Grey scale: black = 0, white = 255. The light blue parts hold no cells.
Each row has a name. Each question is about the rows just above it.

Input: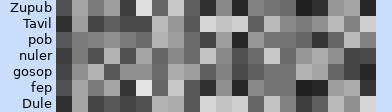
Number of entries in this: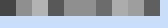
10
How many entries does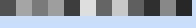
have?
12

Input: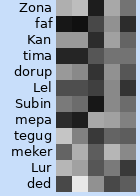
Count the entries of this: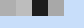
4
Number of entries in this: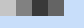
4

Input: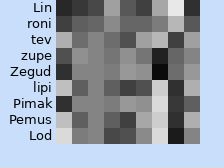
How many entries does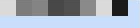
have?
8
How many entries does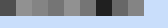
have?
9
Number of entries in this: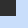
1
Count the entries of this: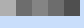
5
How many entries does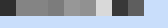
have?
9
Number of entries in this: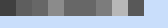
9

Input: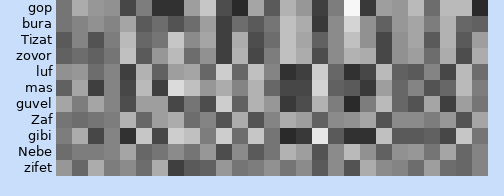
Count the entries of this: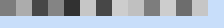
13
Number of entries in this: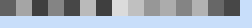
15
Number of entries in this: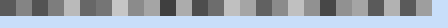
27
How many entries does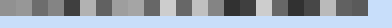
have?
23

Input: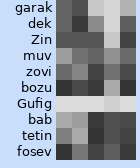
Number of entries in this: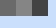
3
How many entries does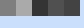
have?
5
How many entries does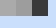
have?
3
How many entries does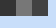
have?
3
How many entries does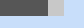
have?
4

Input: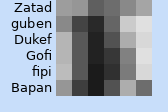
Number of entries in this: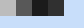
4
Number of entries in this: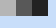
3
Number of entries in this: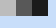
3
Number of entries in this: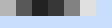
6
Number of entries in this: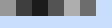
6

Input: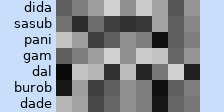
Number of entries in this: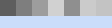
7
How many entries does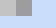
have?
2
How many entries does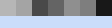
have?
7
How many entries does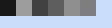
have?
6

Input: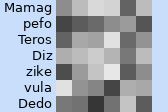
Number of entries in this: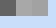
3
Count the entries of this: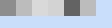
6
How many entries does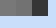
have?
3
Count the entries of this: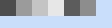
6

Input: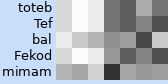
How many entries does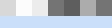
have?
7
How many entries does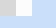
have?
2
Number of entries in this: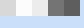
5
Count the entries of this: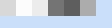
6
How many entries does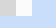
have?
2
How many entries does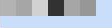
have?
6
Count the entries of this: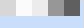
5

